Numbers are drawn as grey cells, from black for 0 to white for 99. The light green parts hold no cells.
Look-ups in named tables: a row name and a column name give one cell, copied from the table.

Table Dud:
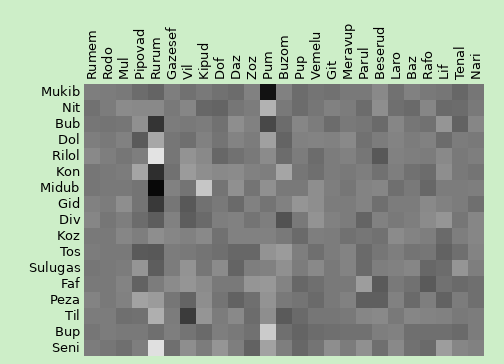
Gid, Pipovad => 45
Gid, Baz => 48
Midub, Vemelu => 55
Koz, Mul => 52
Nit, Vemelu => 46
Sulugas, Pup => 48
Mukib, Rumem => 49
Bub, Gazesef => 48
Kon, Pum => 49
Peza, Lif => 38
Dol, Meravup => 53
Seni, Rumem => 48
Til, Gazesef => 48
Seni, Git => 55
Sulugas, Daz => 39
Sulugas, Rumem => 46
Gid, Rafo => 53
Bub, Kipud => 48

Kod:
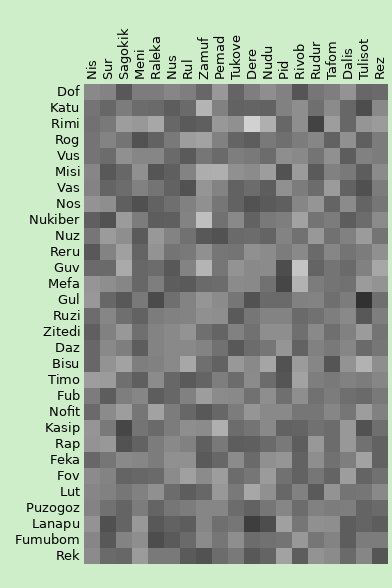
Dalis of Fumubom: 36
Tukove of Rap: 36
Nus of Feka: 56
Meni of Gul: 47
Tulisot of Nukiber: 42
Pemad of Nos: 46
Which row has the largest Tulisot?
Bisu

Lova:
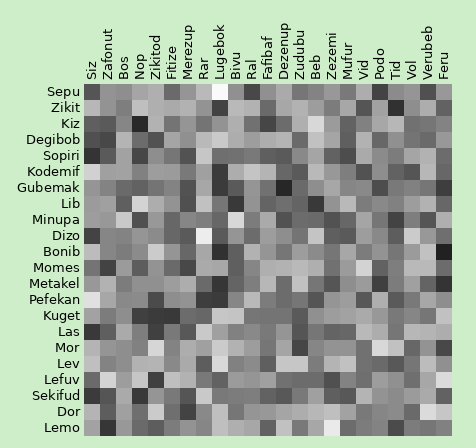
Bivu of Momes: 37
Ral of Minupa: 48
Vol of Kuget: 52
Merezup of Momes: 28
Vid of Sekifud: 70
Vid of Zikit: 33
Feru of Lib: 40
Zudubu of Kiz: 68
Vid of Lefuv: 43
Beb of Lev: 48
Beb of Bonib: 54
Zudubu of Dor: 67
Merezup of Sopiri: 32
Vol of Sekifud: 60

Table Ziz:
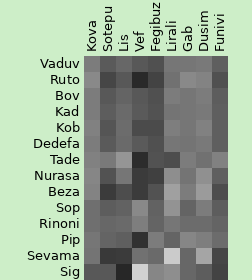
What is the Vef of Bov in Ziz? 34
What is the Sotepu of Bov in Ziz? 34
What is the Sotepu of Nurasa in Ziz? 32
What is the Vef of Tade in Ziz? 17
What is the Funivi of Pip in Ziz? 42
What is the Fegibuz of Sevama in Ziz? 41
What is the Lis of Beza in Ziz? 30
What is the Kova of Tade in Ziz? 50
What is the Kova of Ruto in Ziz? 53
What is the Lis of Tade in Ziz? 58
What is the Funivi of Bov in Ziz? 36

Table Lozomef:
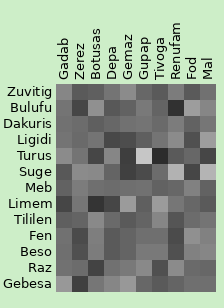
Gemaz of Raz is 47
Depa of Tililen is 41
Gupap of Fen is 43
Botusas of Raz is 26
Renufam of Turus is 35
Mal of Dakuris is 46
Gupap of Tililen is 39
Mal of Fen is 50
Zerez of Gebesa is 25
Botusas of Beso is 48
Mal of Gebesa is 43
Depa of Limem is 27
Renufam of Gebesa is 39

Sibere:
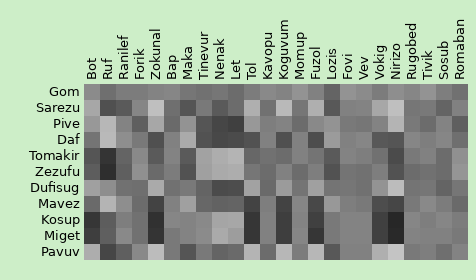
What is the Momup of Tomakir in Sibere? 50
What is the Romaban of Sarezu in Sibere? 50
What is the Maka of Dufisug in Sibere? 47
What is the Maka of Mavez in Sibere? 62
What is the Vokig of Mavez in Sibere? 30
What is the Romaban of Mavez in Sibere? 41
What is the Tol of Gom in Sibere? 48
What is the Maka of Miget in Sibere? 51
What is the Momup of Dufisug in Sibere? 45
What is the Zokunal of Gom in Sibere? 51
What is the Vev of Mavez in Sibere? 47
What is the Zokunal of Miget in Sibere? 20

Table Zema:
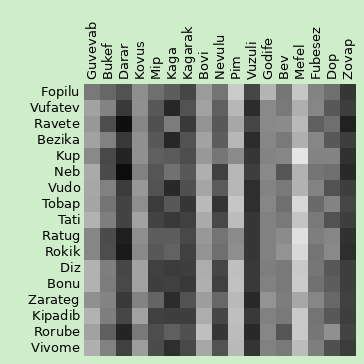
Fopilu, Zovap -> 21
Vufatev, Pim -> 71
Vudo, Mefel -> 69
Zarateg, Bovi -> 61
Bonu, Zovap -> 24
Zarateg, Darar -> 22
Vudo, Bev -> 47
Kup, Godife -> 51
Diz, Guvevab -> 69
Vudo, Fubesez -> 51
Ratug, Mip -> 36
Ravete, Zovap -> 13
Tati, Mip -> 26
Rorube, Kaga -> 37
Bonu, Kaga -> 25
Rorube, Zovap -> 26
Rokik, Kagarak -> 25
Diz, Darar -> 27
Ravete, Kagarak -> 22
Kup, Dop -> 51

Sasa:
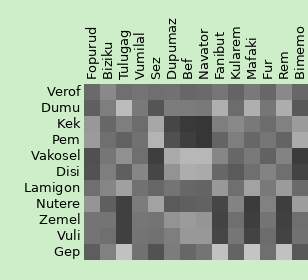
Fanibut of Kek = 49
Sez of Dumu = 33
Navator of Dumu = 47
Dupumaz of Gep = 48
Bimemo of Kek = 60
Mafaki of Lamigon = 63
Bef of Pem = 24
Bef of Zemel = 60
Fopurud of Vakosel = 31
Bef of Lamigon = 40
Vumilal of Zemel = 46
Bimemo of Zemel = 43
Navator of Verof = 41
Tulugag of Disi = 37
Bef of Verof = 40
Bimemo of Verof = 40
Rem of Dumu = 67
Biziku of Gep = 50
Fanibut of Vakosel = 52
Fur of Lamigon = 47

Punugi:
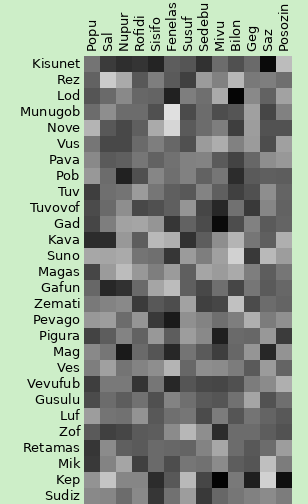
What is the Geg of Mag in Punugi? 58
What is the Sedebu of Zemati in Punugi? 25
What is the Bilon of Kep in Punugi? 47
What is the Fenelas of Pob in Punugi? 43
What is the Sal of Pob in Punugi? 42
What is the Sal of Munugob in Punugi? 55

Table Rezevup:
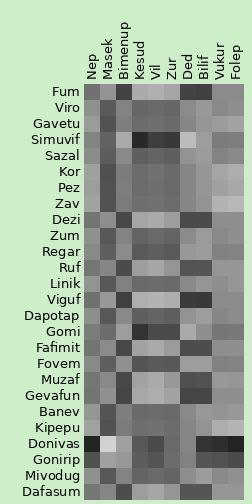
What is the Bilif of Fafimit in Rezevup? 30
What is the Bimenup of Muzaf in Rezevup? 28
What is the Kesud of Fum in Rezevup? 66
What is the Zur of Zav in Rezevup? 42
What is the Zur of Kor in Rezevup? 41
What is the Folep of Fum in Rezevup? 54
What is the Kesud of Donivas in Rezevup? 34
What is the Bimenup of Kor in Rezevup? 48
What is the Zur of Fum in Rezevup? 64
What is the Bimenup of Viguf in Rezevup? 25
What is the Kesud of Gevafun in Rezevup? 65
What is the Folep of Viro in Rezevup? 55
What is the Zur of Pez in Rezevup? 41
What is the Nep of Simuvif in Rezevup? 51
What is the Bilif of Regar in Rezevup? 60
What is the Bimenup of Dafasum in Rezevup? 30
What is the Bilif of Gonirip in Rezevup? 33

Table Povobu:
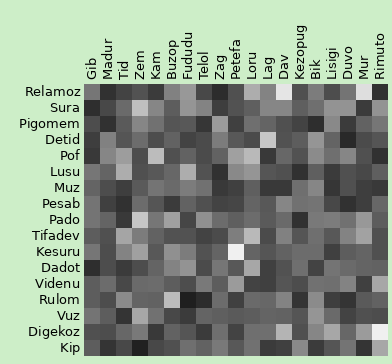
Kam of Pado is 46
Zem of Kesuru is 62
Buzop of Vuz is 28
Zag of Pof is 38
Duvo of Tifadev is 51
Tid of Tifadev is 64
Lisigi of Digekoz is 65
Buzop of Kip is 31
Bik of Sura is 43
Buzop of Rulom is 73
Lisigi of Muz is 21
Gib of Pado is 45
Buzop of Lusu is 40
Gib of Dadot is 18
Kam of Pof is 73
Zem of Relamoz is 32
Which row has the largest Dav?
Relamoz

